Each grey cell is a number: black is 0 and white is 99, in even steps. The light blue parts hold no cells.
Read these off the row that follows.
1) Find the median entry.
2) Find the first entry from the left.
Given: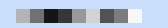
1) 48
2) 70

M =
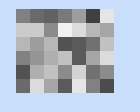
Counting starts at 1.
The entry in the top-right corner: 89
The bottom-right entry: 29
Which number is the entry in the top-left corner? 50
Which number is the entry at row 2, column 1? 79
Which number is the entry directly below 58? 68
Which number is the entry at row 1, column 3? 38
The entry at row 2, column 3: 54
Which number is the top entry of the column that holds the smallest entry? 25
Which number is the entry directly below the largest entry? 32
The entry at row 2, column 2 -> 79
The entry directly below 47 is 93

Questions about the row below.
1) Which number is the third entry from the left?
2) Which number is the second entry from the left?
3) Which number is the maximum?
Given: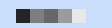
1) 40
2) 49
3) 90

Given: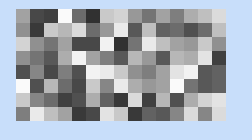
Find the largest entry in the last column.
88
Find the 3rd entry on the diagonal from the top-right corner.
59
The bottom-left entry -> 49
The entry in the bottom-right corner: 85
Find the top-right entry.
85
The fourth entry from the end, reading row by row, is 52
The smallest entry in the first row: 19
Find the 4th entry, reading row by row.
97
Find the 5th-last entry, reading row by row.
34
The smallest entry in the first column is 31
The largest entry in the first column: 97
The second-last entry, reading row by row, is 52
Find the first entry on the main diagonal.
63
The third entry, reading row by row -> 25

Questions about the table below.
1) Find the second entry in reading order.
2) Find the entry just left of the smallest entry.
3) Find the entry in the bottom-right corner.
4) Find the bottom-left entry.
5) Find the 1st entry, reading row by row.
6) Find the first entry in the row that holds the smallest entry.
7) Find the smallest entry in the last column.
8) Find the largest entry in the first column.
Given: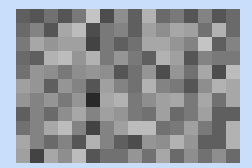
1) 33
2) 58
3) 41
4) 62
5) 37
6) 58
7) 37
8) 65

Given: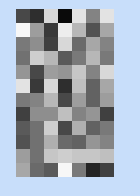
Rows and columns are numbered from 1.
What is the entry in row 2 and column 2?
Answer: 61
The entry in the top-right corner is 88
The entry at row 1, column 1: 28
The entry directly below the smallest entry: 92
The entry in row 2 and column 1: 96
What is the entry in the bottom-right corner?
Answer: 25
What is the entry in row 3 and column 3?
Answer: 25
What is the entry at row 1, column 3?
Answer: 84
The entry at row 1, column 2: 18
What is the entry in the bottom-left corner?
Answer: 65
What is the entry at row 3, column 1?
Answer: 47
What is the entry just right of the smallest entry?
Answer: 88
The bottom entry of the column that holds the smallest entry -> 96

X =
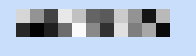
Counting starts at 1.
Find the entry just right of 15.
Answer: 1
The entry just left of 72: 8
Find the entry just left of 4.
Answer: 65
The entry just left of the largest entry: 42
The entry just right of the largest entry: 53
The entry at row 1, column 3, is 26
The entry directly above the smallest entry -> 57

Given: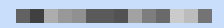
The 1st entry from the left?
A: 38
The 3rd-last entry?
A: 79
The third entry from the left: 67
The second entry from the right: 73

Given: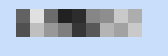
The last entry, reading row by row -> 78
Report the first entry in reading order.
38
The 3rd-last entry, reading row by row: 70
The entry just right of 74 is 59
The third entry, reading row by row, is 42

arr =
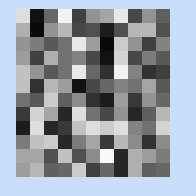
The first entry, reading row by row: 86
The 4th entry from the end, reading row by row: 15
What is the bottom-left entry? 61
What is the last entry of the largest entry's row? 48
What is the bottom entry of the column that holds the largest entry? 40
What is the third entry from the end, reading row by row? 68
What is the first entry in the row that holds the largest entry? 64
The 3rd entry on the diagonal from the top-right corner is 57
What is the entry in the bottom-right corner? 40
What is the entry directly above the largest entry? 22
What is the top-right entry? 37
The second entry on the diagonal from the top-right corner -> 71
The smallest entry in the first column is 11
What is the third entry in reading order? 40
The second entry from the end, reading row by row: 37
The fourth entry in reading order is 94
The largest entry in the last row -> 79
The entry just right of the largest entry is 15
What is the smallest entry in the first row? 7

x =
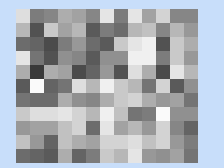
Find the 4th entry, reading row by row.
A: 67
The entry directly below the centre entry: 67
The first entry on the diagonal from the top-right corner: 52
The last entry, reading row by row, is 45
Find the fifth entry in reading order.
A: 63
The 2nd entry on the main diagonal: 32
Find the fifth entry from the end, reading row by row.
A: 89
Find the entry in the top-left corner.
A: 86
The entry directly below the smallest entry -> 97
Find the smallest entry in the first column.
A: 35
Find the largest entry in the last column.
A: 71
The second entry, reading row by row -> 48
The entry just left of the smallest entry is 67
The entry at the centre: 93
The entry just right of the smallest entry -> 67
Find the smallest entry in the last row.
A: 35
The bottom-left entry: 42
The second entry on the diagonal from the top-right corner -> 71
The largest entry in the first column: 89
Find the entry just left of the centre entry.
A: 71
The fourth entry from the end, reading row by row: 59
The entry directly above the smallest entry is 45

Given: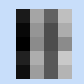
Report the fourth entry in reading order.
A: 74
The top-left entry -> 10
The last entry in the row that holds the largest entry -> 78
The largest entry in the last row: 70
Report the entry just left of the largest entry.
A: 34
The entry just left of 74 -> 38

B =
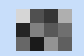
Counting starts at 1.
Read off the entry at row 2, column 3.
34
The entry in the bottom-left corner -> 40
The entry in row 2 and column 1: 14
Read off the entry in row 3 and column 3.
57

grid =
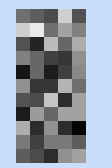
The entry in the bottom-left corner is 36
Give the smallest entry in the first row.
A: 29
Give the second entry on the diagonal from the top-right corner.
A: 63
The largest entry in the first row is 80
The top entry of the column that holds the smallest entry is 32
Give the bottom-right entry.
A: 63
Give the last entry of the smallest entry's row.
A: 2
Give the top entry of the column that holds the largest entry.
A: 36
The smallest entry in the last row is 17
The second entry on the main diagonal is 91
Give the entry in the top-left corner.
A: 43
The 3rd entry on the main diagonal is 73
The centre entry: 21
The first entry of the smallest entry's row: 67
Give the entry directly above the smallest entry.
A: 63
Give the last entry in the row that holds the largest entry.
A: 50
